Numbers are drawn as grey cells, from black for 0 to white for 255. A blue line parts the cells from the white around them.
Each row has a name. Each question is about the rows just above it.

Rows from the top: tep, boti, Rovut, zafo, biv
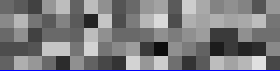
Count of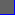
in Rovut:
1
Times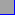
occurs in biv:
1
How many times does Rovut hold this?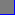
1

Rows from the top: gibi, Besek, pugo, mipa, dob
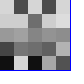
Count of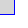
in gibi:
3
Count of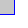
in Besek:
0
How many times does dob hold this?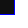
2
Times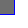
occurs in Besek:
1
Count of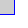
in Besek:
3
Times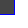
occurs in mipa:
1

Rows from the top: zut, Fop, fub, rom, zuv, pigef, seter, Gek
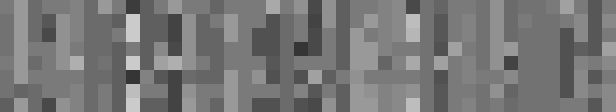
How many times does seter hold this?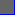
2
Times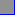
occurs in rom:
3
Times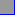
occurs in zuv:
3

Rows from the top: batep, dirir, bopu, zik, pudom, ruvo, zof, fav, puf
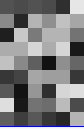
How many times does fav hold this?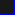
1
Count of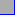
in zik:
3
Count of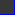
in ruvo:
2
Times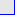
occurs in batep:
1
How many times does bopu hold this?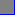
0
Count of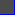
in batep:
2
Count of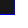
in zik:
1

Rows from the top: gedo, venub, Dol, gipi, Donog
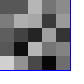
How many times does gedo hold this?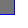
1
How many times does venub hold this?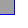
0

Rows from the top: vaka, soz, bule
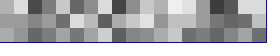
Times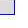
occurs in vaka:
4
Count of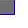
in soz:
2
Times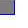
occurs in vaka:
1

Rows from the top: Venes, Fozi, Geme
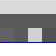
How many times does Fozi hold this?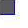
4
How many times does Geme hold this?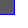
1
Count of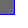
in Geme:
0
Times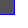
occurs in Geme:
1
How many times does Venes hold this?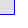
0
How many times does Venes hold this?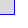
4
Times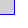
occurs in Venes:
0

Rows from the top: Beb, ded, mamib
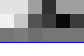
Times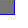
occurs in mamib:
4
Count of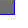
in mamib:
1
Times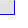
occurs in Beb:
2
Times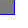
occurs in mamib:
1
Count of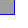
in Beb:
3
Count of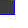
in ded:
2

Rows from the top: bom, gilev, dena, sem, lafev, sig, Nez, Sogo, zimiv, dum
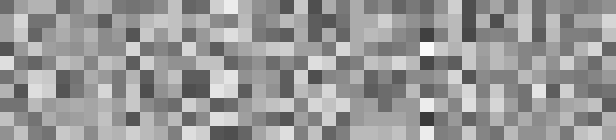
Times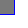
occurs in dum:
1
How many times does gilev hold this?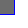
2

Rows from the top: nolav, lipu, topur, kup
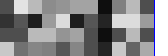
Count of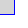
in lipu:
0
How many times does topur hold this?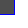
5
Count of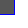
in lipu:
2
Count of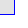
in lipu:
0

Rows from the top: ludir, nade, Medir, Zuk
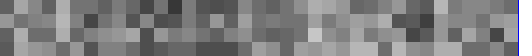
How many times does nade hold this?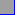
4
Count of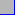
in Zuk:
3
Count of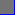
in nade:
6
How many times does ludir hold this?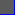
1
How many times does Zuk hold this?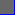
3
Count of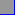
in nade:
5

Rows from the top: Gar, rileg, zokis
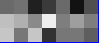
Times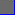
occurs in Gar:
2
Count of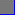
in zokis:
3

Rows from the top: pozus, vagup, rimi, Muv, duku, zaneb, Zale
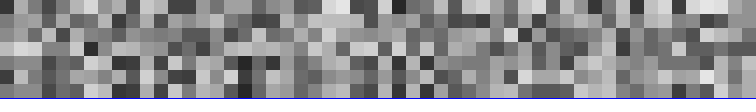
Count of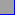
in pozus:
3
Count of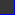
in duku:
4
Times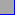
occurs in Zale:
2
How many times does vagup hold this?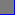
4
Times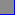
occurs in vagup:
5

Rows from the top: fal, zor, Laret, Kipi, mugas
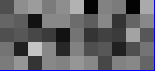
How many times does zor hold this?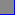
4
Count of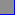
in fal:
2
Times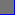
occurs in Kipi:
2
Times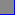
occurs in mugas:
3

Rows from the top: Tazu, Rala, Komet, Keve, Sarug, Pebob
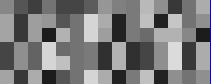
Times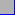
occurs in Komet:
3
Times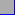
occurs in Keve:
1
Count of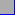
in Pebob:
2

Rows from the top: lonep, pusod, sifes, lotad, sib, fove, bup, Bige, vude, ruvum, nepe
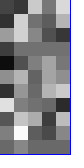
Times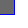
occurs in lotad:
0
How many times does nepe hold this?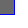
4

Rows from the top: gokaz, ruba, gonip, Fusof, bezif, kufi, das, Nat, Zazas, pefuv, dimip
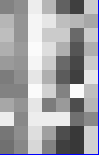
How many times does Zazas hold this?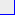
4
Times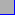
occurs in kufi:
1
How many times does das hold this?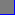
0
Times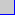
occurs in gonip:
3

